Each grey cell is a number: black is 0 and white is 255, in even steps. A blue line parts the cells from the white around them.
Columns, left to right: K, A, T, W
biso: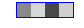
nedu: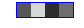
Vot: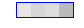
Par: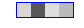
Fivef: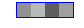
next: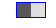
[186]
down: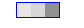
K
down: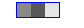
K
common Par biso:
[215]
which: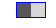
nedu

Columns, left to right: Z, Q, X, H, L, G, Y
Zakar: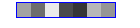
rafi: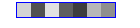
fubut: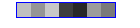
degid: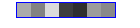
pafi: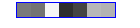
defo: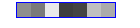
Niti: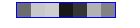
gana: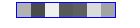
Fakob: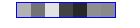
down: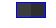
H
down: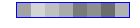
Z
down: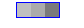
Z
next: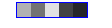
[143]
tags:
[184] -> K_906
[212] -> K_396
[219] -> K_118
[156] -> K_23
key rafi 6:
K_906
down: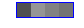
Q
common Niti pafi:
[178]

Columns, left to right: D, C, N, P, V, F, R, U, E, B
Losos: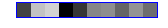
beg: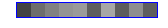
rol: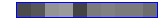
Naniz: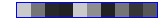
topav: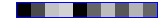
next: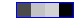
[101]
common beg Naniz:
[142]
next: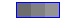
[154]
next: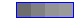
[93]
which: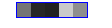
Naniz

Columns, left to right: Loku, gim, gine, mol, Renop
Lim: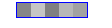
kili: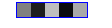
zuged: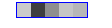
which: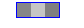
Lim
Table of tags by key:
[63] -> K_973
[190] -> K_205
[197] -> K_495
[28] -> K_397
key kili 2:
K_397
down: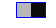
mol
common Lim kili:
[128]
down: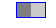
Loku
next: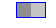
[183]

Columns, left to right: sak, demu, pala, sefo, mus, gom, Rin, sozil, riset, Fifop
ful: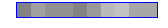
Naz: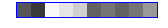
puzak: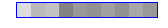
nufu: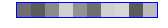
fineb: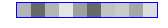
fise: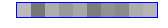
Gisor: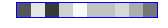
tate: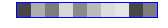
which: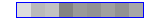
puzak
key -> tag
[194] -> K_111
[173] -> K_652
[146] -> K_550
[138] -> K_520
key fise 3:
K_652
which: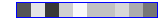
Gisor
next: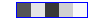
[194]
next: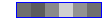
[208]
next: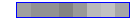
[167]

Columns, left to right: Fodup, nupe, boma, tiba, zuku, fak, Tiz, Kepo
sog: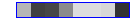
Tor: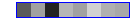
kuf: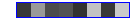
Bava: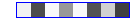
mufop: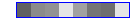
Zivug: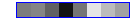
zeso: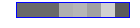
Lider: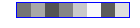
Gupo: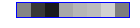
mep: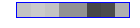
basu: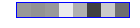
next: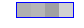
[91]
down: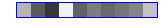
Fodup
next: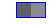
[146]
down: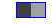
nupe
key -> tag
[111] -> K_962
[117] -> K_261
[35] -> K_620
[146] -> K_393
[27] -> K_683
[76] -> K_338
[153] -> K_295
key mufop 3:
K_393

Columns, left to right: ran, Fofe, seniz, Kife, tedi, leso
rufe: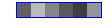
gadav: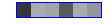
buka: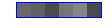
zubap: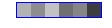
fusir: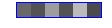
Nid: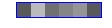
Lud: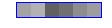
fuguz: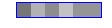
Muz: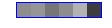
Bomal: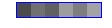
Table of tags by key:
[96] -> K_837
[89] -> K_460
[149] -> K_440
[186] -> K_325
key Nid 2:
K_325
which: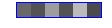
fusir
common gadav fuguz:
[149]
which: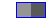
Nid
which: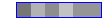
fuguz
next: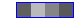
[61]

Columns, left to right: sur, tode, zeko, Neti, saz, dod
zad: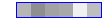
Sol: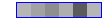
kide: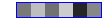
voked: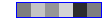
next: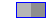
[162]
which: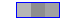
zad
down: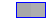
Neti
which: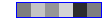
voked
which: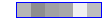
zad

